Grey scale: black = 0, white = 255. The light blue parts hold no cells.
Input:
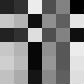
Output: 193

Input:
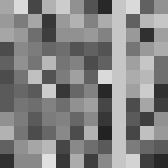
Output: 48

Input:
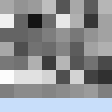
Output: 126

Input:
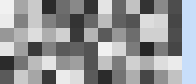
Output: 90

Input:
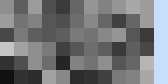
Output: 17

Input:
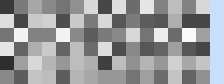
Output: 137
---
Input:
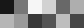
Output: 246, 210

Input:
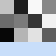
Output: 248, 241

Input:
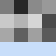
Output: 214, 201

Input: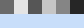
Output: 228, 198

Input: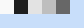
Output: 249, 227

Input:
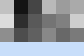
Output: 220, 206

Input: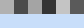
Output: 196, 177

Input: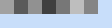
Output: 190, 161

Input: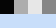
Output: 231, 173
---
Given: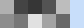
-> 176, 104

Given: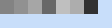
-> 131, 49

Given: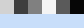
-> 210, 6

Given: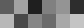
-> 93, 196

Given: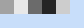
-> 162, 205

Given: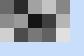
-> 106, 224

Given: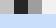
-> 195, 241

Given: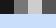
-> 23, 85

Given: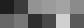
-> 30, 89
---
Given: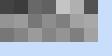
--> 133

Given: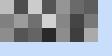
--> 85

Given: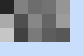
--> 65

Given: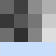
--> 47

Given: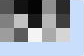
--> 91

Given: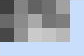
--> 147
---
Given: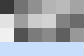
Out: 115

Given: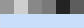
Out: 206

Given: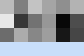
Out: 127

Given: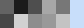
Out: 27

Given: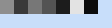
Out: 57

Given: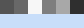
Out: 104

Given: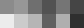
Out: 151

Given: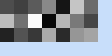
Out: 64

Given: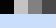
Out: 195
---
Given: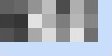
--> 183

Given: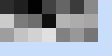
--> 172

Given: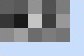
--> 61

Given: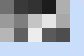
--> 229

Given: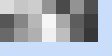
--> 93

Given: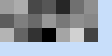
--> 143
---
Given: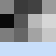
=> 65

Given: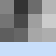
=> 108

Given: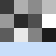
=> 139

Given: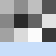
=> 191

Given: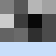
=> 182

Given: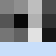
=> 190

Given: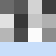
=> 211
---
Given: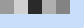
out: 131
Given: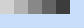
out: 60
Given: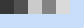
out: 218
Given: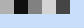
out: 69
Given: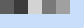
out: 160
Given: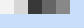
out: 136
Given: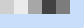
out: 124
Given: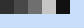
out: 17
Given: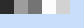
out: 210
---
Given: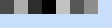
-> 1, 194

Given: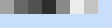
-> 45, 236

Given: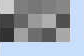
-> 154, 204

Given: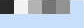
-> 179, 242

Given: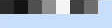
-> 143, 245

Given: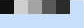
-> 164, 206

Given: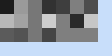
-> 205, 205

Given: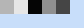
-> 5, 230
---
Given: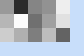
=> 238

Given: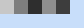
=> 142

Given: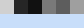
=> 159

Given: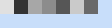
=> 202

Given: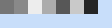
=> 201

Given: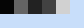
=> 100

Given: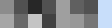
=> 166
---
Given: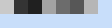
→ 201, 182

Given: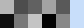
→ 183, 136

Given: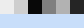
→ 237, 37

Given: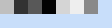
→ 191, 137

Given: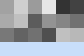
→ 162, 184

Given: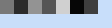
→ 120, 62

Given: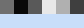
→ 111, 63

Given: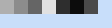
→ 175, 74

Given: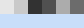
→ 230, 108
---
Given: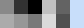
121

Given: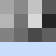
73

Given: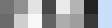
248

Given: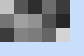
124

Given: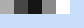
20

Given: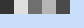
111
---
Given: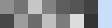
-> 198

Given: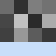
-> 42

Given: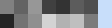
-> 151

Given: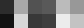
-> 82

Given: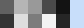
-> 153

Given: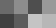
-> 78
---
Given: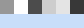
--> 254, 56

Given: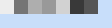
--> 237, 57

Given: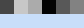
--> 199, 3

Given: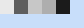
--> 233, 27

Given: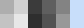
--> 231, 46

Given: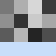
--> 215, 36

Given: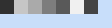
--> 240, 48

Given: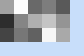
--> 253, 45

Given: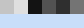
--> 223, 19
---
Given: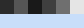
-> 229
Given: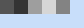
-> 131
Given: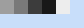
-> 237
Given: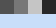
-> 39
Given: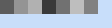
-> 129
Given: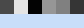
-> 53
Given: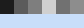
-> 141
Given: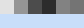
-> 116
